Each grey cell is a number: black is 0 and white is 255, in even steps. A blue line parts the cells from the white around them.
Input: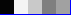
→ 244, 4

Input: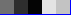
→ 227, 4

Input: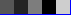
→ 206, 0

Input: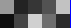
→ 208, 15

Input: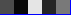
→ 229, 8

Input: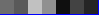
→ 193, 15
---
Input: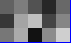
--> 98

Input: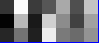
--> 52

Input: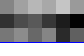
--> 133

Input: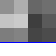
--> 144

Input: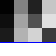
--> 2

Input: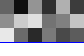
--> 100

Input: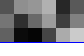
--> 83

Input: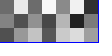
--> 108

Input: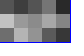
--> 84

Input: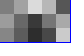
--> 126
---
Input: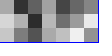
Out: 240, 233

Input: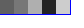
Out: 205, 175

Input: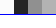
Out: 251, 179

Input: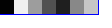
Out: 240, 198

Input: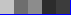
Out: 197, 140

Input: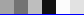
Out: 252, 226

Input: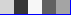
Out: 247, 213

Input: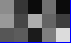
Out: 220, 173

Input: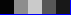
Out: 202, 141

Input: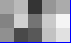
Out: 245, 225
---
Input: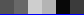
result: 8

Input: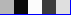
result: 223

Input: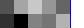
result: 101

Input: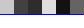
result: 18

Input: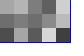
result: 207

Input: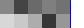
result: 114

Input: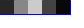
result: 8
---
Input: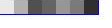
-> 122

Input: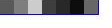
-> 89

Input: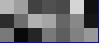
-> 109

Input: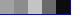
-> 140

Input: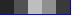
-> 82

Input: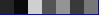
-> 84
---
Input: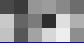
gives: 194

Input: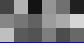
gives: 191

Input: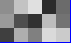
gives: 63

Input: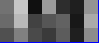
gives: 80

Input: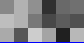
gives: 170

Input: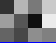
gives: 100

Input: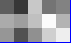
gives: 150
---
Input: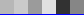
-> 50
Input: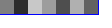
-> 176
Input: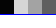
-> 163
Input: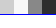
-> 136
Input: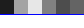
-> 77
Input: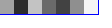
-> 143
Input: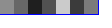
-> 59
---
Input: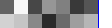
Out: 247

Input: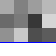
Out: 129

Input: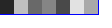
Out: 191

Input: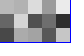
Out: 178

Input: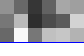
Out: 104

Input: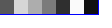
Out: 214
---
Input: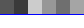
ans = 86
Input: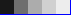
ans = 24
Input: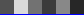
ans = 81
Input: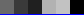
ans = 105
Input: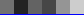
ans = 113
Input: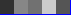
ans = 49
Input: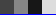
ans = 67
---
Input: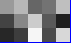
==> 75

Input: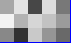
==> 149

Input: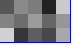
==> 72

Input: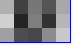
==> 140

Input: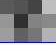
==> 118

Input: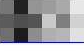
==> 181

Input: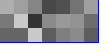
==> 139
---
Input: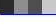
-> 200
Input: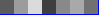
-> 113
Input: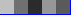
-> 90
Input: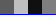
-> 126
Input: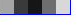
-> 216
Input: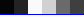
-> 63
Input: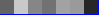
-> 38
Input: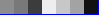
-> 17
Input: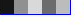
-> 188
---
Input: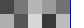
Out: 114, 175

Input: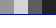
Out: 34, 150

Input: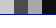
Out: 15, 202

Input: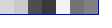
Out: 129, 215

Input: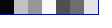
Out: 228, 7

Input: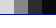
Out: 10, 217

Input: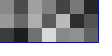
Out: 37, 60

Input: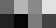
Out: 225, 34
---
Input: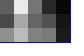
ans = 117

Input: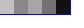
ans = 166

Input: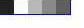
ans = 184

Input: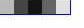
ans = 20

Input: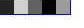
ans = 98

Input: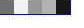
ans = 151

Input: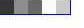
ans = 105

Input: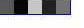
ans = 198

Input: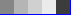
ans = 208

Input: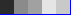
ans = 161
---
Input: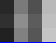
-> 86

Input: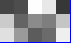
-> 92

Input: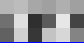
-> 55

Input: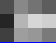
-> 151

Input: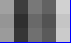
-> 112

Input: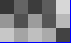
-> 191

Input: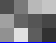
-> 93

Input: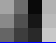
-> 41

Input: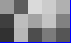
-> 77
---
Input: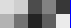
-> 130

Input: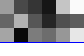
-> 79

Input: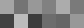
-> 172

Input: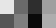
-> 46

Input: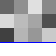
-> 165

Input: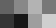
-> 179

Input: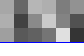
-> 131

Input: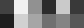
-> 202
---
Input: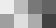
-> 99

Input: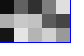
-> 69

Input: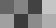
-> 197

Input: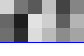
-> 180

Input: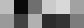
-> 162

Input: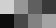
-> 57

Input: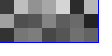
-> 35

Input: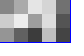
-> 84
